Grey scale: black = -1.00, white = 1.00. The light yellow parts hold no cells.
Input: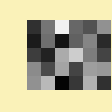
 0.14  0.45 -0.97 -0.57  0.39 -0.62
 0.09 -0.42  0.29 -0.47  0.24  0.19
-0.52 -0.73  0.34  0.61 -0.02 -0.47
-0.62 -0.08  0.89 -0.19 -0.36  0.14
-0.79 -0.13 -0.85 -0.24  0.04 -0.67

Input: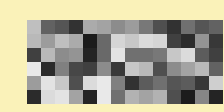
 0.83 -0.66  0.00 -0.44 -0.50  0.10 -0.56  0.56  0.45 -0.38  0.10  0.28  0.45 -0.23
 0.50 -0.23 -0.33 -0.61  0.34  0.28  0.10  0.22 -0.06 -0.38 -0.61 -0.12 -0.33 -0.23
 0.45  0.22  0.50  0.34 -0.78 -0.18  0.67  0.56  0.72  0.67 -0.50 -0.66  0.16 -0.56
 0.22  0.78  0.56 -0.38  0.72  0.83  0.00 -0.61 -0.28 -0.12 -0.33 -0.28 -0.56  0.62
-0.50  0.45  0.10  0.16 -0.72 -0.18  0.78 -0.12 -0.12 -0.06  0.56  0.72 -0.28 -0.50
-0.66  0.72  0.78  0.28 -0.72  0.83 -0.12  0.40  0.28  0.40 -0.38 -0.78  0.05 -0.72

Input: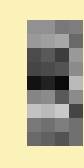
 0.52  0.46  0.58 -0.46
 0.20  0.25  0.31 -0.18
 0.14  0.14 -0.06 -0.01
 0.04  0.09 -0.30  0.09
-0.06 -0.12 -0.01 -0.12
-0.18 -0.24 -0.35 -0.12
-0.41 -0.30 -0.52  0.20
-0.46 -0.41 -0.35  0.09
-0.86 -0.74 -0.92  0.46

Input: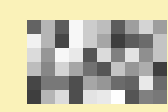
 0.89  0.42 -0.45  0.94  0.60  0.30 -0.51 -0.28 -0.16  0.54
 0.72  0.18  0.94  0.83 -0.33  0.72  0.00  0.78  0.12  0.54
 0.48  0.06  0.66  0.30 -0.11 -0.33  0.54  0.18  0.36 -0.51
-0.22  0.42 -0.28  0.94  0.60  0.48 -0.28  0.24  0.66  0.24
-0.45 -0.06 -0.06 -0.39  0.30  0.18 -0.16 -0.22  0.83 -0.16
-0.51  0.42  0.72 -0.39  0.78  0.83  0.99 -0.33  0.00 -0.06

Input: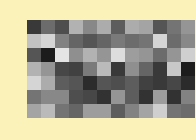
 0.67  0.35 -0.27 -0.33 -0.66 -0.33 -0.39 -0.27 -0.49 -0.55 -0.44 -0.66
 0.52  0.67  0.02 -0.21 -0.33 -0.21 -0.04 -0.15 -0.09  0.67 -0.15  0.07
 0.40  0.17 -0.44 -0.49 -0.04  0.46 -0.55  0.12 -0.21 -0.55  0.57 -0.78
 0.29  0.46 -0.09 -0.21  0.23  0.23 -0.27  0.02  0.29  0.62 -0.09 -0.15
-0.09  0.07  0.07 -0.39 -0.44 -0.61  0.17 -0.27 -0.61  0.23 -0.61  0.02
-0.33 -0.78  0.79  0.12  0.40  0.17  0.73  0.23  0.17 -0.15  0.17  0.62
-0.55 -0.15 -0.39  0.40  0.07  0.35 -0.27  0.35  0.29 -0.33 -0.09  0.17

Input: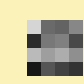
 0.67 -0.17 -0.22  0.06
 0.46  0.24  0.36  0.12
-0.66 -0.06  0.00 -0.43
-0.82 -0.33 -0.49 -0.60

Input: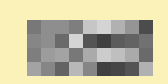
 0.28  0.05 -0.22  0.44  0.05 -0.50 -0.45 -0.34  0.39
 0.05  0.11 -0.17  0.66 -0.34 -0.50 -0.28 -0.22 -0.11
-0.01  0.22  0.28 -0.06  0.33  0.60  0.50  0.33 -0.17
-0.06  0.11  0.11 -0.01  0.55  0.66  0.39  0.17 -0.40

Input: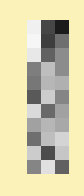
 0.93 -0.51 -0.13
 0.88 -0.45 -0.79
 0.82 -0.24  0.10
 0.71 -0.18  0.26
 0.60 -0.40  0.55
 0.26  0.43  0.32
 0.04  0.76 -0.24
-0.01  0.49  0.10
-0.07  0.43  0.38
-0.13  0.49  0.66
-0.30  0.60  0.04
